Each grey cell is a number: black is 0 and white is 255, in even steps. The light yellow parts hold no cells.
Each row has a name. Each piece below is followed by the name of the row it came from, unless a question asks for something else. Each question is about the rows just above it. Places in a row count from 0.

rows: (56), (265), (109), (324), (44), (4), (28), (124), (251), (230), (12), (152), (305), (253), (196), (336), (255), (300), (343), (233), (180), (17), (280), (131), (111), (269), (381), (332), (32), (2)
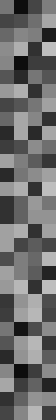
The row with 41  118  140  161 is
(305)
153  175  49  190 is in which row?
(253)
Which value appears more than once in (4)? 85
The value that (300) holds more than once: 69
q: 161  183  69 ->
(280)
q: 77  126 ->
(343)
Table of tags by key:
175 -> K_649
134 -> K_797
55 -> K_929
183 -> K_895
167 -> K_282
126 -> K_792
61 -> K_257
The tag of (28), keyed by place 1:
K_649

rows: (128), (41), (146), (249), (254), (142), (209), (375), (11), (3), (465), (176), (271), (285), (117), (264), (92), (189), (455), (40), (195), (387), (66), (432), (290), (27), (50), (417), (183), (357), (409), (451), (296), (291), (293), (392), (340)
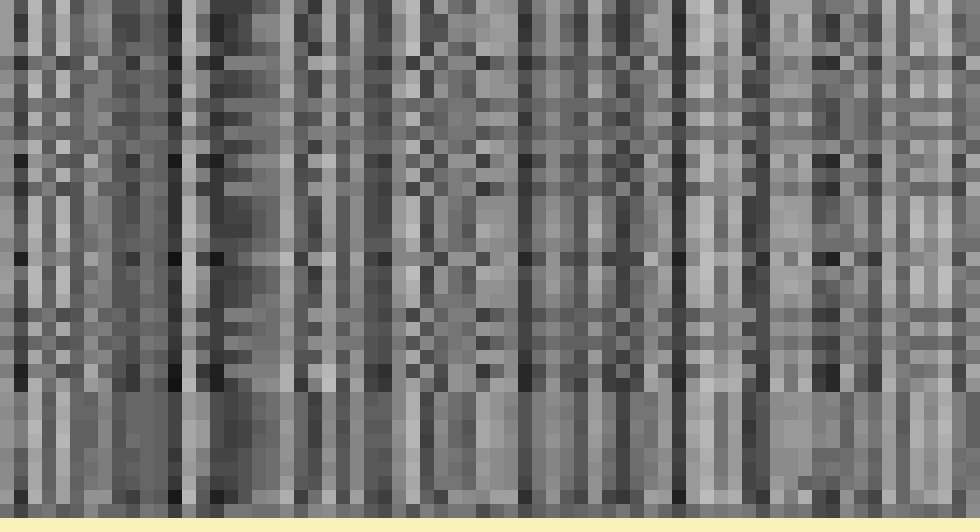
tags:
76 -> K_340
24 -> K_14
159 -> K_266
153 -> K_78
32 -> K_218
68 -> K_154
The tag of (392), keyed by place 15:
K_218
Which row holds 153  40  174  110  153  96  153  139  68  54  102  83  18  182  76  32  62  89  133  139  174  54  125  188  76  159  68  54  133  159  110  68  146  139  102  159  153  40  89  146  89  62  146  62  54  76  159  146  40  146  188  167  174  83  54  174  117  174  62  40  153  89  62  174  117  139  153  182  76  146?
(417)
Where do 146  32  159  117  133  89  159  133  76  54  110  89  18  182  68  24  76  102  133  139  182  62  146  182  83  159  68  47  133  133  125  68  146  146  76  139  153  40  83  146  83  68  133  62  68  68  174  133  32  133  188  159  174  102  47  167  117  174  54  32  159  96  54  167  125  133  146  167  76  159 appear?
(455)

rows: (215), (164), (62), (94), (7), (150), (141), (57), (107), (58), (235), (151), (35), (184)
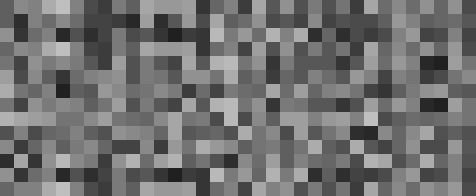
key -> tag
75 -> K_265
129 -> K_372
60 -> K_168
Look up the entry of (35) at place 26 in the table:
K_168
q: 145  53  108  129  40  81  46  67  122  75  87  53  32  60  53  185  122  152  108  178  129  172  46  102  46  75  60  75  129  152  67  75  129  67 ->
(62)
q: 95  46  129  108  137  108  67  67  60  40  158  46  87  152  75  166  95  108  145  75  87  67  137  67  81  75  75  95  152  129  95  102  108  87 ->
(164)
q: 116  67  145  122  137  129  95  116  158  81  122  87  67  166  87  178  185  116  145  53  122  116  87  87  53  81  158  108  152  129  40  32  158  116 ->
(57)
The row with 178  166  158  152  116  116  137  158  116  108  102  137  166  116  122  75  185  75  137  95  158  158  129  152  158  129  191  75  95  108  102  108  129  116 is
(107)
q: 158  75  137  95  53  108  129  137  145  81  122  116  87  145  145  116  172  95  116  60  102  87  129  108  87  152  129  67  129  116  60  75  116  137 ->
(150)

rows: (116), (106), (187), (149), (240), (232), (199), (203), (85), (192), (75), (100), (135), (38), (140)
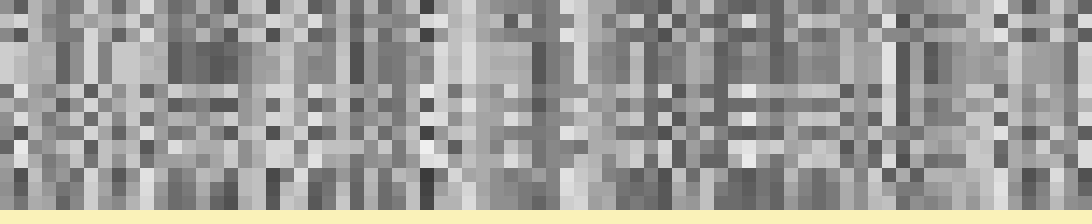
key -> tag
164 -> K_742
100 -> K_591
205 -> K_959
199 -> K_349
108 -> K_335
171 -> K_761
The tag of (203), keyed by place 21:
K_761
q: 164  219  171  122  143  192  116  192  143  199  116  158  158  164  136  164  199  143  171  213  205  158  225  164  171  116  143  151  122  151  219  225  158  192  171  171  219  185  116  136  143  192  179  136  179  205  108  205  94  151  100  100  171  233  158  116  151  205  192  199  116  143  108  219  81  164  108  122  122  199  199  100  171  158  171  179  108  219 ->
(100)
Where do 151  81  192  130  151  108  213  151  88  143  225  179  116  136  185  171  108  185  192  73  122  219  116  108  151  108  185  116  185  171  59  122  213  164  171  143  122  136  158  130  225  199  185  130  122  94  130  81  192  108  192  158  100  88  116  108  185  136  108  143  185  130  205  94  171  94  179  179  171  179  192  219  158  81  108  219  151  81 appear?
(135)

